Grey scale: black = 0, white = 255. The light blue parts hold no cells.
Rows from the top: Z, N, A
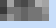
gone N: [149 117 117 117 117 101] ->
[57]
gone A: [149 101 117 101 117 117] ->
[133]
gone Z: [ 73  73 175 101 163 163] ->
[85]

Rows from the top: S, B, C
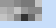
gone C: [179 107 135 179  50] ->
[195]
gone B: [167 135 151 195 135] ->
[179]
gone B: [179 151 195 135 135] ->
[167]
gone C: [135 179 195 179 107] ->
[50]
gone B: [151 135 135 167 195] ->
[179]
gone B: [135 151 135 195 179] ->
[167]

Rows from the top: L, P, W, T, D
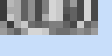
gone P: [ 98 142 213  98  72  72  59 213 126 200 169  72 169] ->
[86]
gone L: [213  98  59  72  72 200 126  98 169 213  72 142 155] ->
[184]

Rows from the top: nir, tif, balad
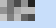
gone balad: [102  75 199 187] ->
[130]
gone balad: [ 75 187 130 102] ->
[199]

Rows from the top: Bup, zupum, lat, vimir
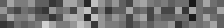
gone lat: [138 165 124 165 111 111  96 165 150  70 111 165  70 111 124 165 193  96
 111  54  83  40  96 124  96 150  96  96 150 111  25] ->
[178]
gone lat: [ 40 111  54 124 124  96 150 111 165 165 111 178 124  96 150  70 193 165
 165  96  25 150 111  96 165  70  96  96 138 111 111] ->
[83]
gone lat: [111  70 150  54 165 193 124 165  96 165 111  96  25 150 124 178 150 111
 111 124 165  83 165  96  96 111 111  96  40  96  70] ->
[138]

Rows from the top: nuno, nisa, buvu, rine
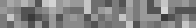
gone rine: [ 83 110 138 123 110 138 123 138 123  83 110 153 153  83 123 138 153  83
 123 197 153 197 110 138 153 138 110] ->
[98]
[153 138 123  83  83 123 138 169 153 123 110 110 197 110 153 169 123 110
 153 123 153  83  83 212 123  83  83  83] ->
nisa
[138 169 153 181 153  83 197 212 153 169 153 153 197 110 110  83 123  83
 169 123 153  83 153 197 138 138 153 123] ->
nuno
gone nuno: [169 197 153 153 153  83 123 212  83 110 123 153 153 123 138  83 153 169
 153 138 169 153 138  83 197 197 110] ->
[181]

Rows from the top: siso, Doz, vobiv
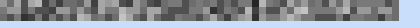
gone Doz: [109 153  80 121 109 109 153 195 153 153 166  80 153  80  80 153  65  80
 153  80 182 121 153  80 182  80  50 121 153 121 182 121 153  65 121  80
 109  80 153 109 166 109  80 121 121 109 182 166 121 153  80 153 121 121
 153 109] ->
[137]
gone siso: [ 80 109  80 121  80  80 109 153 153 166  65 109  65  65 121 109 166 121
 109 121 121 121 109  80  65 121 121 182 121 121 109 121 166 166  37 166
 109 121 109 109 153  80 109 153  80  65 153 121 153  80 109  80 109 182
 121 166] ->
[95]

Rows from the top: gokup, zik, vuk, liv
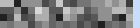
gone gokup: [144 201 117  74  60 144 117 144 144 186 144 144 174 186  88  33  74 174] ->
[101]
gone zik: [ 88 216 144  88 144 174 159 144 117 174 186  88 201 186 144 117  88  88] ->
[47]
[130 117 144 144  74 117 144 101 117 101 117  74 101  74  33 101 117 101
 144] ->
liv
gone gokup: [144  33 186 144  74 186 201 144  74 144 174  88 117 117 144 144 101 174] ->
[60]
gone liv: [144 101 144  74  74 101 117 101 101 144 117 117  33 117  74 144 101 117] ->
[130]
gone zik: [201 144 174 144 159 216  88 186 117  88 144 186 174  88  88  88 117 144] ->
[47]
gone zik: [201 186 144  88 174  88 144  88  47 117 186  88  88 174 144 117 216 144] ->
[159]

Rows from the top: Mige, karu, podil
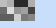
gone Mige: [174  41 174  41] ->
[190]
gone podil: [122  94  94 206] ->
[134]
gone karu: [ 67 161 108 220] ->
[148]

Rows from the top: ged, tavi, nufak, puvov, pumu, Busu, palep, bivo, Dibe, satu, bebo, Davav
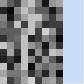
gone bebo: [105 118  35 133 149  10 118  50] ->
[163]
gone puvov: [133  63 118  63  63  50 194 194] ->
[78]
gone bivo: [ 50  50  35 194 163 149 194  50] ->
[179]

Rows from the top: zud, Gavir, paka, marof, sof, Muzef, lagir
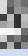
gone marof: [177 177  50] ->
[162]
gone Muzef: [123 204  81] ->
[95]
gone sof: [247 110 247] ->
[232]
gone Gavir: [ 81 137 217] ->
[149]

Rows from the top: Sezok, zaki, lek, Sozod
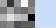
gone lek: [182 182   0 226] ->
[194]
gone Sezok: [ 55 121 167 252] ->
[151]
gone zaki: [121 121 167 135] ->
[109]
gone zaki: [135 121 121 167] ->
[109]

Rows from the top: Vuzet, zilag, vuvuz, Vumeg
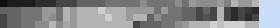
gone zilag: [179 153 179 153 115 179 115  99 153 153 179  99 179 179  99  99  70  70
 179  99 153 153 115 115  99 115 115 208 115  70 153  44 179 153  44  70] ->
[57]
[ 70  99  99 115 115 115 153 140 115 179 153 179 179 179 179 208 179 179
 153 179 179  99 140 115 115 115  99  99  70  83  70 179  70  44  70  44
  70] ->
vuvuz
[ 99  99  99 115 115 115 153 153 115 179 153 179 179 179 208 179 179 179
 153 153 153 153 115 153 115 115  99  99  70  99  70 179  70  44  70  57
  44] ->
zilag
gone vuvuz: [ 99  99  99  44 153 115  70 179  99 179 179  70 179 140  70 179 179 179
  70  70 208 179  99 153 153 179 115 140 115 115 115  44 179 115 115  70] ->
[83]
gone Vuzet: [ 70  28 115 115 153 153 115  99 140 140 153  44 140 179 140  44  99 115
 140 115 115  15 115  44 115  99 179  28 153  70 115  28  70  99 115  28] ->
[127]
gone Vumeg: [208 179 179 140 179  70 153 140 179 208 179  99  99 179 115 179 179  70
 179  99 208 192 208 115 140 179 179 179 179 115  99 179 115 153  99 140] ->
[167]
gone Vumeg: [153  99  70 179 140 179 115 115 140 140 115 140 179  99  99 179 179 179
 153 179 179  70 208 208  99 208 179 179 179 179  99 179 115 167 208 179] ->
[192]

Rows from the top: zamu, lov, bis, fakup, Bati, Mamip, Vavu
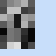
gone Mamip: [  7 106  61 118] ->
[35]
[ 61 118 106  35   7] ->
Mamip
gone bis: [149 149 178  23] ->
[163]
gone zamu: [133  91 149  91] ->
[178]
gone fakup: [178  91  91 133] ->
[23]

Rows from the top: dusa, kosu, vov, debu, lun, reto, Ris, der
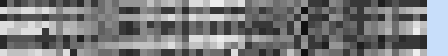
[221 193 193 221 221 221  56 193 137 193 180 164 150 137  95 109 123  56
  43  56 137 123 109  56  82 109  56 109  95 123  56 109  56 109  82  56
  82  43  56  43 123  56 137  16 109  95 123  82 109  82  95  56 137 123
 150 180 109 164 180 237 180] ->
lun
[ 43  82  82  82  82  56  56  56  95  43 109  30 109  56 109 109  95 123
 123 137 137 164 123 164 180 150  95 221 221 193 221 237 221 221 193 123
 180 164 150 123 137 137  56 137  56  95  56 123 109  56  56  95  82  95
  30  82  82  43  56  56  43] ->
reto
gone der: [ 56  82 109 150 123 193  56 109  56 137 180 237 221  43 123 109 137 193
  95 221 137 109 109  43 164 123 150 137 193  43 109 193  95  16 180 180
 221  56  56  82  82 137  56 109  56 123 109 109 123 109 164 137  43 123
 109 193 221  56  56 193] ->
[207]
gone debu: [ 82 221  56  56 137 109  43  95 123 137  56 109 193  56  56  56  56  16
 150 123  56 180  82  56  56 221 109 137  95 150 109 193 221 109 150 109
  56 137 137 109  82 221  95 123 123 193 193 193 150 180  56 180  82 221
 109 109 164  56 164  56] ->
[68]

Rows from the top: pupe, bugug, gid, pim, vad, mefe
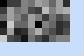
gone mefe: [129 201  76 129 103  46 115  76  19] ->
[61]
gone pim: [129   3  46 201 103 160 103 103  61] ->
[19]
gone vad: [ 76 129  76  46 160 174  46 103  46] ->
[33]
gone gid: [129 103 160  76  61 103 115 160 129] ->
[89]
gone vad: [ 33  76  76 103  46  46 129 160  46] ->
[174]
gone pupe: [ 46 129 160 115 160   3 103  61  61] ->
[145]
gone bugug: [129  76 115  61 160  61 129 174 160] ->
[187]

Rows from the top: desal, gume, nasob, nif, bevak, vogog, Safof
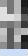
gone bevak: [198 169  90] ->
[183]
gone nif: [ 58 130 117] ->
[142]
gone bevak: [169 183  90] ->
[198]
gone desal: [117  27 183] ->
[155]
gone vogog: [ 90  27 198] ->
[183]
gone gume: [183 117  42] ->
[224]
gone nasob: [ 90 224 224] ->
[210]

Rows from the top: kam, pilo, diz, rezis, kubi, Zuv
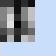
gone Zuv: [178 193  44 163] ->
[32]
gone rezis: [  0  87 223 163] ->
[119]
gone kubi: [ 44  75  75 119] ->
[103]
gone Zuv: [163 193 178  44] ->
[32]

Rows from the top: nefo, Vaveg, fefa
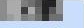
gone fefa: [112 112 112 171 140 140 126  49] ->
[156]
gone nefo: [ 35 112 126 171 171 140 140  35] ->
[87]
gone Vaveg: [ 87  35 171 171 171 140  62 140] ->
[100]

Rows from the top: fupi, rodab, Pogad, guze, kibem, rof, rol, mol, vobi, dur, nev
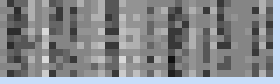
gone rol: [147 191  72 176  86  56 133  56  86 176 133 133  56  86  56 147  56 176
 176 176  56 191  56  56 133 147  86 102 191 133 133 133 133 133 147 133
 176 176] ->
[44]
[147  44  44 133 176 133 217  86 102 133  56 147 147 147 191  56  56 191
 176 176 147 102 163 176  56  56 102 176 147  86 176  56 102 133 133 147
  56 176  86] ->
kibem
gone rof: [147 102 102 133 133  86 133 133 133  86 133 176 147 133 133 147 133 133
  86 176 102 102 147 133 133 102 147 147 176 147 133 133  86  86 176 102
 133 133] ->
[56]
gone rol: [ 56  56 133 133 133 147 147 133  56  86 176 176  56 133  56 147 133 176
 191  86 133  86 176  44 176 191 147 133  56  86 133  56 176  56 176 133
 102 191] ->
[72]
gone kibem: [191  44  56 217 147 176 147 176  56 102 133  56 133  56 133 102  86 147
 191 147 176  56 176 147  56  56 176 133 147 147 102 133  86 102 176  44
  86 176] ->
[163]
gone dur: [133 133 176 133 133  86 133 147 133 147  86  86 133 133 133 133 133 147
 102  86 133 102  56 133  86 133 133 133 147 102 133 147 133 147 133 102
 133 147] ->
[118]

